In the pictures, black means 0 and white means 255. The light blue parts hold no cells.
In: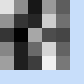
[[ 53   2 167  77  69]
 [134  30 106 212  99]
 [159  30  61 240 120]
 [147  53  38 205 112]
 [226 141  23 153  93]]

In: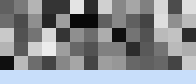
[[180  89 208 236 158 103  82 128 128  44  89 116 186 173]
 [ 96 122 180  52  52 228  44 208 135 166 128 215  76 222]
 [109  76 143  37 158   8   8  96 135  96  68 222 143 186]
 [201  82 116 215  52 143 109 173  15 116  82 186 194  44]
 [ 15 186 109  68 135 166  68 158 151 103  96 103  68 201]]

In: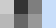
[[184 104 153]
 [204  52 126]]

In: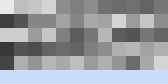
[[233 190 197 212 141 127 141 113 107 113 100 119]
 [205 205 155 197 127  92 119 182  92  84 119 100]
 [ 69 175 148 182 169 190 155 175 148 107 169 212]
 [ 63  84 134 134 162 134 169 162 212 155 197 141]
 [ 55  84  77 100 107 100 127 141 175 182 162 175]]

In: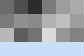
[[122 144 137 177 190 157]
 [184  93 115 219 150 130]
 [108  79  44 122 157 171]]

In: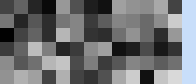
[[ 59  99 189 126  37  59 140 160  17  30  75  24  51]
 [146 176 160  67 176  67  51  81 168 204  17 196 217]
 [140  87 112 182 196  75 126  59  87 133 118  93 112]
 [  1  67  99  45 182 133  51  45 112 146 106  45 152]
 [118  37  87  45 118 133  59  93 133 126 106 140 204]
 [ 67  99  37   9 152  81  30  17 160 146 140 168  67]]
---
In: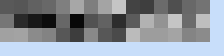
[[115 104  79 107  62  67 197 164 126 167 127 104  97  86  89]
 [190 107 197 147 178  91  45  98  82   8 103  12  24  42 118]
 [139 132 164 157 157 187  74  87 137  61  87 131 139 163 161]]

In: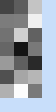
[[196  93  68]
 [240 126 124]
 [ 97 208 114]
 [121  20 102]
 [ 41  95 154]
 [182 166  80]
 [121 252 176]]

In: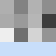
[[142 178 130 175]
 [ 61 182 154 170]
 [148 212 111 238]]

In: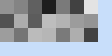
[[227  65 122  29  96 132 147]
 [148 156 179 189  92 173  82]
 [ 66 174 122 182 187 117 157]]

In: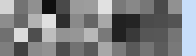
[[145  74 119 136 121 225 157 155  73  15 144 115 212]
 [ 83  77  75  36  33 168 101 138  45 224 179 103 141]
 [117  87  86  57  33 121 184 150 147 190  78 220 112]
 [121  92 116  89 123 168  90 114  76 146 139  64 126]]

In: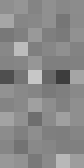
[[140 136 144 132 149 143]
 [139 118 144 136 134 166]
 [145 122 127 153 128 120]
 [131 144 135 127 188 136]
 [129 127 127 150 134 132]
 [165  61 104 199 117  79]
 [137 127 122 133 137 146]
 [143 129 142 160 137 132]
 [143 160 139 110 145 163]
 [133 126 127 142 128 140]
 [128 127 134 137 115 134]
 [157 184 138 121 146 152]]
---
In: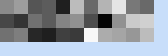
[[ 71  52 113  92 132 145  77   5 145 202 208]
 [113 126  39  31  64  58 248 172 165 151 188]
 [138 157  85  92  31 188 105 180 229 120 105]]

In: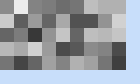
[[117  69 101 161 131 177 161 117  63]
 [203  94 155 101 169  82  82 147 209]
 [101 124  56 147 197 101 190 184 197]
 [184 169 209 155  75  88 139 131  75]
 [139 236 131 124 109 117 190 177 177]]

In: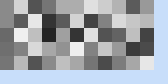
[[138  91 231  52  91 211  67 130 217 198 185]
 [111 130 217 167 146 239 130 198 153  59  75]
 [117 185  83 138 191 167 117  75 124 167 231]
 [138 211  83 117 173 173 224 205 179  91 153]
 [105 239 191  36 160  52 224  83  99 191  67]]

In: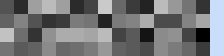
[[ 83  43 159 187 159  43  67 202 104  59  35 187 152 116  51]
 [116  90  98 139 104 110 123 152  98  90  75 139 123 104  59]
 [194 110  51 145 172 172 165 187  67  90  20 139 145  67   0]
 [ 98 131  83  51  59 123 116  35 123 131 172  75  75 131 165]]

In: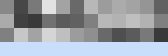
[[171  65  57 113  91  97 128 184 178 191 178 128]
 [136  71 121 226 163 105 184 156 171 163 149  97]
 [128 199 163 213 191 156 143 105  79  91 121  57]]

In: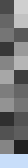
[[133  33]
 [167  62]
 [ 47  82]
 [117  88]
 [ 82  94]
 [125 102]
 [147 117]
 [ 55 153]
 [133 181]
 [102 194]
 [ 74 207]]
